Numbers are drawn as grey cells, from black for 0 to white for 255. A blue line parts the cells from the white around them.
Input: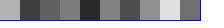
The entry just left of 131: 40
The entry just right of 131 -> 78

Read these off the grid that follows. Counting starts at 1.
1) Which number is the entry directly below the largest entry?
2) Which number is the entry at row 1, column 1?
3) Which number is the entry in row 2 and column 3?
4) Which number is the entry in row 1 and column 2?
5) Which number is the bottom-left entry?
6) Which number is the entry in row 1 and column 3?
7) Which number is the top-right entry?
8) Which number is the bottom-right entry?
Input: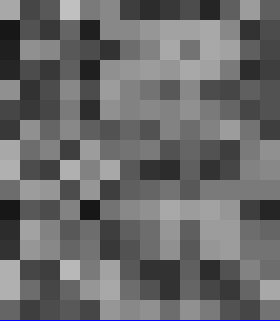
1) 101
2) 168
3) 56
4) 70
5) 101
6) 88
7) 95
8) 115

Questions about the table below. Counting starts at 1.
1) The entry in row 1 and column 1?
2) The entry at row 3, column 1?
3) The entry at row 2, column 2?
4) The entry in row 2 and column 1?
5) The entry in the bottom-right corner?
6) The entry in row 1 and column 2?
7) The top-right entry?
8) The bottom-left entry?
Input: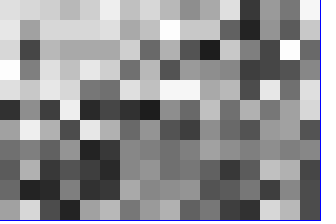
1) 223
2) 215
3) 161
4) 231
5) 76
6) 215
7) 246
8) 161

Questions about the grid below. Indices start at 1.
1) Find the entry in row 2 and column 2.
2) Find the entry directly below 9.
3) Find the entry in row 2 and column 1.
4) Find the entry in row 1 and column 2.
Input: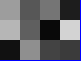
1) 95
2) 67
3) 182
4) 87

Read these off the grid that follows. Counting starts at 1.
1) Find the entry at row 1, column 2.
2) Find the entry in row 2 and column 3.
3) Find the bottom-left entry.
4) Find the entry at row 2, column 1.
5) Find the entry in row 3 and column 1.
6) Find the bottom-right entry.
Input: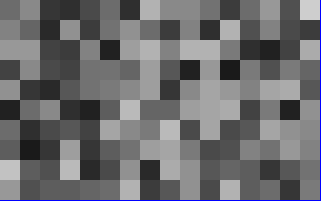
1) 137
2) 41
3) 152
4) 130
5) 152
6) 122

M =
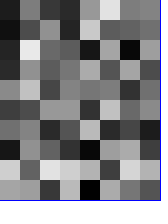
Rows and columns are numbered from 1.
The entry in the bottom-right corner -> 84
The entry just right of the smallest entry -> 171
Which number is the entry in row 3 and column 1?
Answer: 36
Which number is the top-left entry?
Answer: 28
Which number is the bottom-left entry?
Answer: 165
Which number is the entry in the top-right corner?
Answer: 131
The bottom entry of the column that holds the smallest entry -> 1
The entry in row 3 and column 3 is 105
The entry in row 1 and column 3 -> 56
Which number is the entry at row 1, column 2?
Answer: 125
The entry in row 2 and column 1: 16
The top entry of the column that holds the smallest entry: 152
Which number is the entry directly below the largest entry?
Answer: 145
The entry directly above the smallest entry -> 179

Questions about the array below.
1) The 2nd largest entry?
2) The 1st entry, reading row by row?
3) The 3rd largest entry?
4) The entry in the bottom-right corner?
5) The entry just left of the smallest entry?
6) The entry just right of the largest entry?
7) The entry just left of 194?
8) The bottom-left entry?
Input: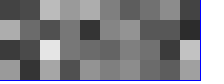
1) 194
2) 67
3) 187
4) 160
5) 87
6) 119
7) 59
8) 154

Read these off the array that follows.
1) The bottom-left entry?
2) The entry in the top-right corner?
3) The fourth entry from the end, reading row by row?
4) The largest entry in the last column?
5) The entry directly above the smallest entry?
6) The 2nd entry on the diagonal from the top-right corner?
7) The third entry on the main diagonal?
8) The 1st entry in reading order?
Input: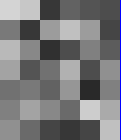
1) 144
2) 77
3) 69
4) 192
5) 77
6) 156
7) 48
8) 212
